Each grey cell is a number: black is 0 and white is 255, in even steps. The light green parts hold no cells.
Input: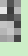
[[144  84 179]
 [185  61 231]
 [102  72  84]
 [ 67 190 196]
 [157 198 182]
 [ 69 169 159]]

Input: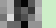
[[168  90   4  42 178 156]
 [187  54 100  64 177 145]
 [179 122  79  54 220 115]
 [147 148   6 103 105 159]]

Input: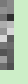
[[137 121]
 [136 145]
 [ 47 111]
 [186 174]
 [215 149]
 [ 93 216]
 [107 117]
 [ 96  84]
 [ 94 159]
 [ 80 108]]

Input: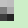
[[189 193]
 [169 124]
 [ 37  61]]

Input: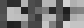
[[185 176 209  74 181 182  70  77 180  45  44  77]
 [130 125  30  78  40 125 108  77  35 185 192  78]
 [184 174  46  87 182 177  58  88 184 190 192  85]
 [196 196 210  71 127 197  70  71 125  36  32  73]]

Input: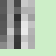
[[188 201  71 156  89]
 [177 176 102 157  92]
 [158 204  48 169  83]
 [195 230  75 167  87]
 [179 234  90 200  89]
 [173 196  57 173 111]
 [175 218  54 177 138]]

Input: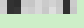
[[203  47 200 210 203 215 198 200  46  50 204]
 [199  47 203 222 200 216 205 209  54  50 207]]

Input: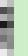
[[189 220]
 [107  79]
 [147 177]
 [ 77  26]
 [152 144]
 [141 116]
 [136 163]
 [194 236]]

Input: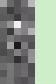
[[185 113  82 104 163]
 [ 99  93  84  61  95]
 [ 93  99  61  91  90]
 [123 130 240 148 116]
 [178 129 144  58  96]
 [ 92  93 101 121  95]
 [ 80 123  27 163  81]
 [143 101 128  90  75]
 [147  81  48  91  96]
 [ 77 104  98 120 109]
 [ 79 108  99 117  87]
 [ 96  81  90 115 108]]
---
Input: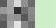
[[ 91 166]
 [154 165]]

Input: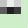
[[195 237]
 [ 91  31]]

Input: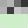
[[169 180]
 [179  60]]

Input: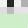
[[242  38]
 [222 188]]

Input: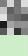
[[126 213]
 [197  96]]

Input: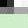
[[  9  54]
 [126 117]]

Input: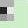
[[179 176]
 [ 37 231]]

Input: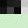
[[ 9 28]
 [21 65]]
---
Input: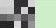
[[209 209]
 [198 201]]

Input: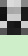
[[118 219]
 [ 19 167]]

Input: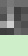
[[107 121]
 [ 96 130]]

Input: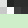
[[226  37]
 [200 250]]

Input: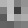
[[180 190]
 [125 192]]

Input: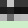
[[ 56 198]
 [ 26  33]]

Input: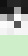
[[16 37]
 [23 24]]

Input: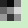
[[ 35   9]
 [103 143]]
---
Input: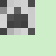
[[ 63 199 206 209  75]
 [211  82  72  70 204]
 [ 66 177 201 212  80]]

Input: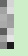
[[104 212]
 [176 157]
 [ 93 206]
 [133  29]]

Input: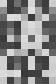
[[212  60 111  67 212  91  60 203]
 [107 220 215 176  60 161 210 105]
 [ 77 128  68 196 211 201 102  89]
 [ 70  72  60 211 207 206  69  77]
 [210  69  92  65 214  65  59 210]
 [218 209 221  58  62  62 202 208]]

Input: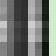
[[146 106  56  47 174 130  27]
 [139 104  56  47 169 121  24]
 [167 109  61  49 188 146  35]
 [128 105  56  46 165 103  17]]

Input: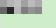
[[159 180 191 161 187 172]]

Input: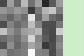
[[ 74 159 105 185 112 159  39  89 156]
 [123 102 128 109 227 102 159 107  90]
 [192 147 122 158 167 183  83  75 204]
 [ 82 142 104 124 166 145  57  77 137]]

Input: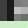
[[ 62  26 123 129]
 [ 62  26 123 110]]
